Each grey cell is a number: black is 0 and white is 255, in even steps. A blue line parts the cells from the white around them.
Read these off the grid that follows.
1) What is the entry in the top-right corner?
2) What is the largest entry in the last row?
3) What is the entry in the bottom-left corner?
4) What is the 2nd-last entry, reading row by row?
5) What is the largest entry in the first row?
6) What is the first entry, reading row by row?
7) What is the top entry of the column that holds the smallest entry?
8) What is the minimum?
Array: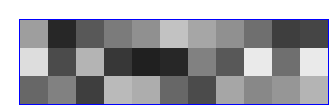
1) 69
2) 186
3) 103
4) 150
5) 194
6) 158
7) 144
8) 32

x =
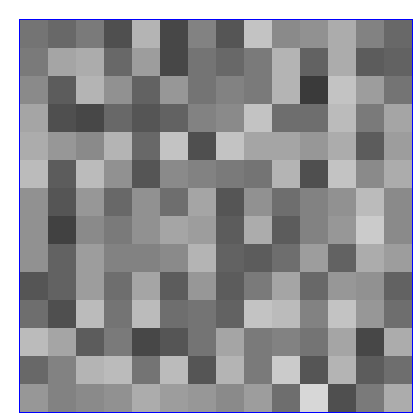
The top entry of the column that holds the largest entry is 145
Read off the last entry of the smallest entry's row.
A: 116
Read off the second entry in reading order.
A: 104
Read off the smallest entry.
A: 58
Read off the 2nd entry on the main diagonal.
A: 165
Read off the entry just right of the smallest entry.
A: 195
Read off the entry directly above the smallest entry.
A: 98
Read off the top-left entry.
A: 116
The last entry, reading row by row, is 172
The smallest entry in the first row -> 71
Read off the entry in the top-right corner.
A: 104
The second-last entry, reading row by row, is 122
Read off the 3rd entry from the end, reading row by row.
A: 79
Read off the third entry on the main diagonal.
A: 180
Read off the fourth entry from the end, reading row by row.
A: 215
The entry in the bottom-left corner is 151
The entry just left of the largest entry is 110
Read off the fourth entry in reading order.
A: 79
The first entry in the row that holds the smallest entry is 138
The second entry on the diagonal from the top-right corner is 92
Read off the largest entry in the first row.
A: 195
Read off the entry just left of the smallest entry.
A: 180
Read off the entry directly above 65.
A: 85
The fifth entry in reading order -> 180

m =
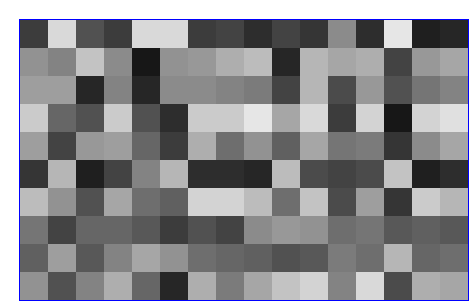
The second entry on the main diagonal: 131
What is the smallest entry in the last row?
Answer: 38
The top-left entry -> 60
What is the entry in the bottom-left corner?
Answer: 146
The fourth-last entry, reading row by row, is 217
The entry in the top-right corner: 38
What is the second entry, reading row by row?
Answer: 217
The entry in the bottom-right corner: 166
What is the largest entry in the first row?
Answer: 230
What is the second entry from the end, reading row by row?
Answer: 174
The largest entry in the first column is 203
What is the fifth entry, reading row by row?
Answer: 217
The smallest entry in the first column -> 53
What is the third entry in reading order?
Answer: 81
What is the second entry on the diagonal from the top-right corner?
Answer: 152
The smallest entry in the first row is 31

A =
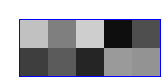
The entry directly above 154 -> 14
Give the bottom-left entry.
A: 62
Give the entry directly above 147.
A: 78
